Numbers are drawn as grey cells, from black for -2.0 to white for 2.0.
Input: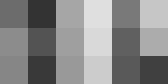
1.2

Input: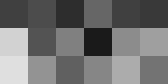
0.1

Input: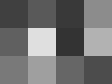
0.5

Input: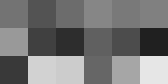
-0.4

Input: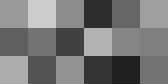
-1.2

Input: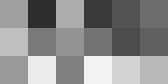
1.8

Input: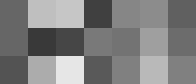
0.0
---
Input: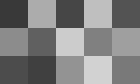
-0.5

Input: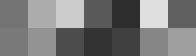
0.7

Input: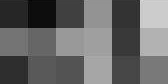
-0.4

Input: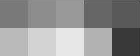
0.2

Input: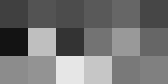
1.0

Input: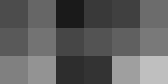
-0.2

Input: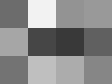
-0.9
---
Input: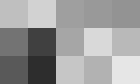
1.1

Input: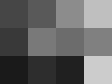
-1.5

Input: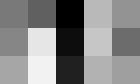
-1.5

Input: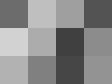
-0.9

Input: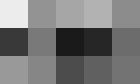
-0.8

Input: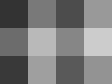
-0.6
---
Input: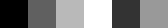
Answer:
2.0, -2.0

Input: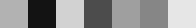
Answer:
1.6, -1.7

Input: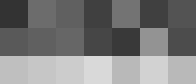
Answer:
1.4, -1.2

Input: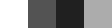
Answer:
2.0, -1.5

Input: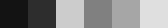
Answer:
1.5, -1.7

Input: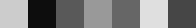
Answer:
1.5, -1.8
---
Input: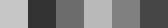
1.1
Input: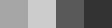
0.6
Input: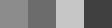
0.2
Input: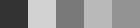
-1.2
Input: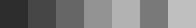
-1.3
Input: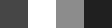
-0.9
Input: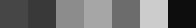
-0.9
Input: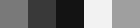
-0.1
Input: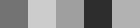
-0.2
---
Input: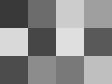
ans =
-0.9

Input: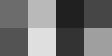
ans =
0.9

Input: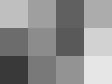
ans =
0.2

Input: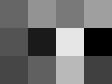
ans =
-1.6

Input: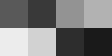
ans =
-1.1

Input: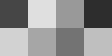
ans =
1.5

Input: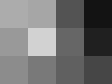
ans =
1.3
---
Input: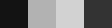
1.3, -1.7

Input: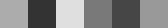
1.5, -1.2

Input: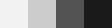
1.8, -1.6

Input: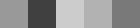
1.2, -1.0

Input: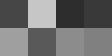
1.1, -1.3

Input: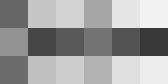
1.8, -1.1

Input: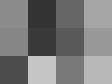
1.1, -1.2

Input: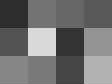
1.4, -1.3

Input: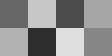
1.5, -1.3

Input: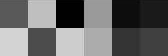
1.3, -2.0
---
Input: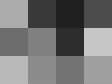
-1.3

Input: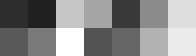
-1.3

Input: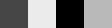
-0.9

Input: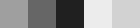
-0.4

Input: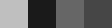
-0.9

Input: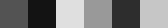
-1.3
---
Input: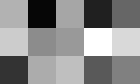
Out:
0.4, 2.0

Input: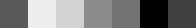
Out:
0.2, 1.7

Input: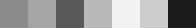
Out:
0.9, 1.8

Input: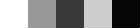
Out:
-1.1, 2.0

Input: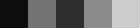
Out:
-1.3, 1.2

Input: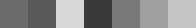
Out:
-1.1, 1.4

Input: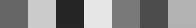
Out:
1.6, 1.6
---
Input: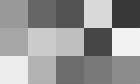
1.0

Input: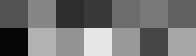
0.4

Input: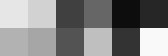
1.0

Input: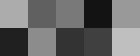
-1.2

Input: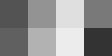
0.8

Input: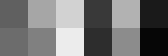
-1.3

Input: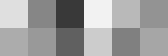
1.2
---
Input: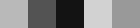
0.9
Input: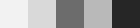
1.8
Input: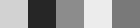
1.3
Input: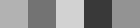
0.8
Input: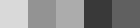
1.4
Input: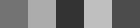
-0.2
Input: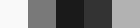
1.9
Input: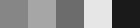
0.1
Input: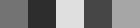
-0.2
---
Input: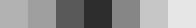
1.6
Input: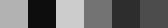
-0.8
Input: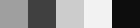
-1.8
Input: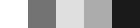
-1.6
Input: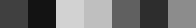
0.2
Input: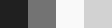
1.3
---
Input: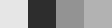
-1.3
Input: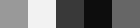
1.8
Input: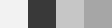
-1.1
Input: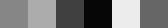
0.7
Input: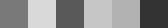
1.4
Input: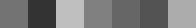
-1.2
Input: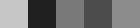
-1.5
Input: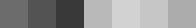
-0.7
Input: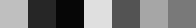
-1.4
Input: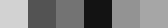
-0.7
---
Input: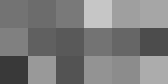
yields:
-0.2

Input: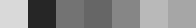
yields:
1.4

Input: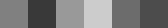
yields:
0.0

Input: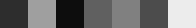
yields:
-1.3

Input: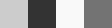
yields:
1.2

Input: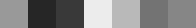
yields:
0.4
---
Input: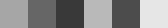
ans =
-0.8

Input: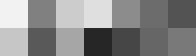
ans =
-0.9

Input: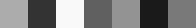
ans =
-1.2

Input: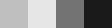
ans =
-0.2

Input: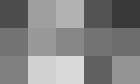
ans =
-0.8

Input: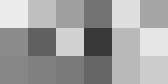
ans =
-0.5

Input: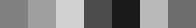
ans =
-0.8

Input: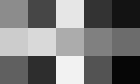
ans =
-1.7
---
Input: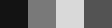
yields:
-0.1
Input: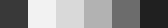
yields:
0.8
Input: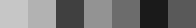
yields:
-0.3
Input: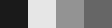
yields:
1.6
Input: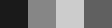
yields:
0.1
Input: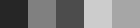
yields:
-0.8
